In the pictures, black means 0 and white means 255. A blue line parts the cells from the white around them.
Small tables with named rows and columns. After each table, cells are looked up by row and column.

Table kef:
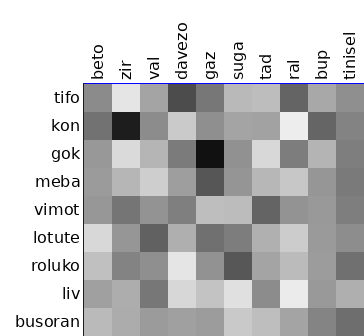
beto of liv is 160
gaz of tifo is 119
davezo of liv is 215
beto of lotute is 216
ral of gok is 125
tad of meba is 183
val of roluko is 143
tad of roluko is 164
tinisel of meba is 122
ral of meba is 199

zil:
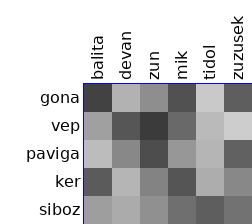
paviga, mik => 151
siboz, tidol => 94
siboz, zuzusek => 114
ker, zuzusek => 136
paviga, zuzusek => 97
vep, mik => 105
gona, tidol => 201
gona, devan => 178
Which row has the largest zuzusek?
vep

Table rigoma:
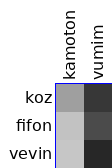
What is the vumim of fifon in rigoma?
75
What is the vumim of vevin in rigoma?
39
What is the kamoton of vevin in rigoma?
198
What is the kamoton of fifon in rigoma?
194
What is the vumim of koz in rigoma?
55
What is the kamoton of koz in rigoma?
159

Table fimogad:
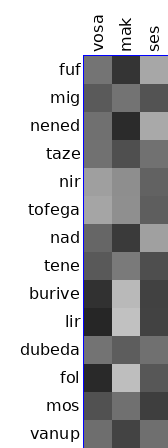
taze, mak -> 79
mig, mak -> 115
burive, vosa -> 49
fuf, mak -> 52
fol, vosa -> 41
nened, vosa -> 112
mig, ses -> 83

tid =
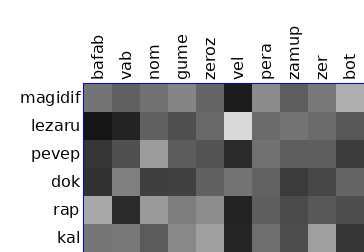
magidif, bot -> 174
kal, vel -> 37
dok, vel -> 116
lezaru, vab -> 35
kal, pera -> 110
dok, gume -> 65

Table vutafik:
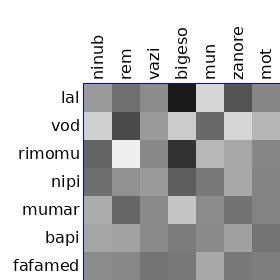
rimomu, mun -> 183
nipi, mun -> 121
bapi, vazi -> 138
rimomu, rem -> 238
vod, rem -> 74
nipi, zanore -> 168
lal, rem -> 112
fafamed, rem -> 135
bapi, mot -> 116
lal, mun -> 214
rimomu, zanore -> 167
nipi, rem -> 145
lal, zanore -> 85
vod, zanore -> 213
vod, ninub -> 208
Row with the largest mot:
vod

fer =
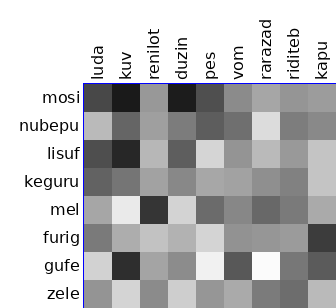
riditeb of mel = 122
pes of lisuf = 213
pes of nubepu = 93
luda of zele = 148
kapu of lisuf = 196
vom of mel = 135
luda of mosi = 72
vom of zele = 170
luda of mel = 166
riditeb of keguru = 129
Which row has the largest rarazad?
gufe

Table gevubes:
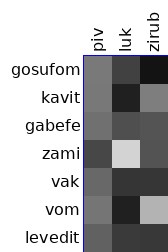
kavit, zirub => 126
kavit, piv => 120
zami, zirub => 83
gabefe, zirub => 84
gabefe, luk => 79
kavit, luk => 32
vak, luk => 53
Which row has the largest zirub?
vom

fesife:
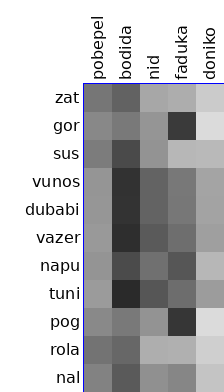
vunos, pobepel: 149
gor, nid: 149
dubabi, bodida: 51
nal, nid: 144
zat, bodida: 98
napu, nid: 112
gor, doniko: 219
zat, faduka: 173
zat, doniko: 203
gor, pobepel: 136
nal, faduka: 134
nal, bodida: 90
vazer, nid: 90
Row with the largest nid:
rola

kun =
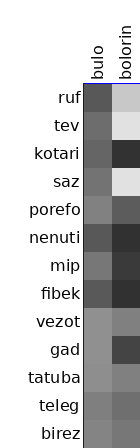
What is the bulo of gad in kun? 144
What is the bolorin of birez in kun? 119
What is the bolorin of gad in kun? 68
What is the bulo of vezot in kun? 144
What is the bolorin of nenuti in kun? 49
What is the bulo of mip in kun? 119
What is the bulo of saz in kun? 115
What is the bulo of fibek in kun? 89
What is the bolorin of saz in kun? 225
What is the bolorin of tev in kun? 225
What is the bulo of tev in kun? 109
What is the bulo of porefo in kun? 129
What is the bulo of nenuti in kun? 88
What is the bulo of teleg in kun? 127
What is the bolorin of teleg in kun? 111
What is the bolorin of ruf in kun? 200

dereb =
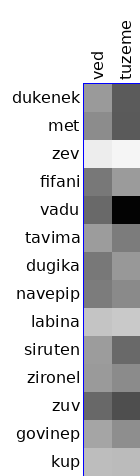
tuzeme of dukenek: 91
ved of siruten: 156
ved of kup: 189
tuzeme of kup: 187
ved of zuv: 104
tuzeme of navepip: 138
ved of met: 140
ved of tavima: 156
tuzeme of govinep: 142
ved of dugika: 120
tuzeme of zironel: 139
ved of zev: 237
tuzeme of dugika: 152
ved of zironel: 154
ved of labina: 196
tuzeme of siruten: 105

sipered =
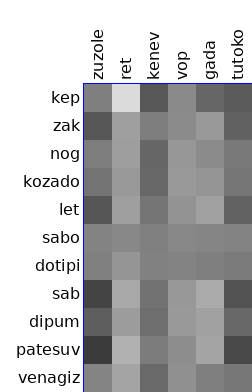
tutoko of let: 98
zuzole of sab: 68
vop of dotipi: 131
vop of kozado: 153
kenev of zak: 126
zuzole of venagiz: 132
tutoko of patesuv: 73
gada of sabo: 133
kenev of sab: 114
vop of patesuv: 141
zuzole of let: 86
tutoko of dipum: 104
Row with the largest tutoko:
sabo

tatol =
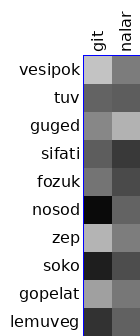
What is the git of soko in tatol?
30
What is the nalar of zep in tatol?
125
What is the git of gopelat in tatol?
160
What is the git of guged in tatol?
135
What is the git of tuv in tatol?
99
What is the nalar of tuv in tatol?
93
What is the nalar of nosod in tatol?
99
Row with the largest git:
vesipok

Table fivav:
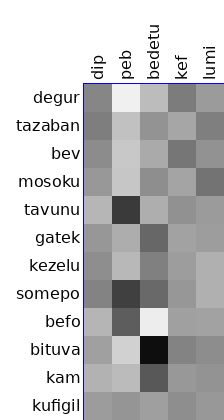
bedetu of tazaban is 147
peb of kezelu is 184
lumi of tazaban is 127
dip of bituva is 160
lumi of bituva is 141
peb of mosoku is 198
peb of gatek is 173
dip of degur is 134
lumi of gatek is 157
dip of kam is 178
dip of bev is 140
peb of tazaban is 193
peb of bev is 200
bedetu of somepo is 105
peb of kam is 187

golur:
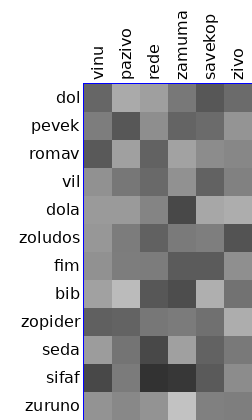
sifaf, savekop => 90
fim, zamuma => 91
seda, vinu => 156
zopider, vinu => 96
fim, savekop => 91
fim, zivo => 143
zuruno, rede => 147
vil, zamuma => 145
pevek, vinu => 125
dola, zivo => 173
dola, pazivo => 154
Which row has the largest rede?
dol

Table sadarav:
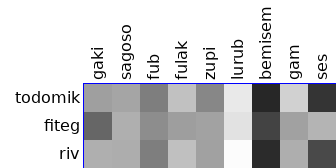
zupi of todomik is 135
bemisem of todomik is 39
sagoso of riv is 173
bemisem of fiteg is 67
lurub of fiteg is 226
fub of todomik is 126
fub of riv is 126
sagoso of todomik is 165
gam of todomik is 209
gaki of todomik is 159
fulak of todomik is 193

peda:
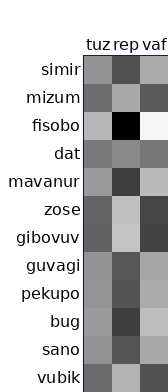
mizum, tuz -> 109
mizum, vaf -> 89
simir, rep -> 81
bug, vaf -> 190
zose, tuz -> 100
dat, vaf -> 119
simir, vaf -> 172
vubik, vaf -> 82

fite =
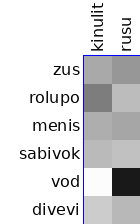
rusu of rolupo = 188
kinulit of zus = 169
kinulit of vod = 252
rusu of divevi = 184
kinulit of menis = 174
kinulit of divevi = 204
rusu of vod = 25
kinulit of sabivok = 186
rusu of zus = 151
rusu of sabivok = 193
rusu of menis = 166
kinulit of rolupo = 125

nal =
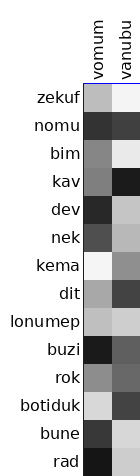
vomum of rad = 21
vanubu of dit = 67
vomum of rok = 141
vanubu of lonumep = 206
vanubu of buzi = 95
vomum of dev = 40
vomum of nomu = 51
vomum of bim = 134

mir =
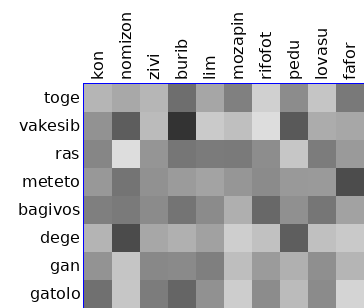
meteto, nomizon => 116
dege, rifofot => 193
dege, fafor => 201
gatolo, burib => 101
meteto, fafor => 76
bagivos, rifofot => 104
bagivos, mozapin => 175
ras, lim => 123
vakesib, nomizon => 93
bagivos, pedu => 144
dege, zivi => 167
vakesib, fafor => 167

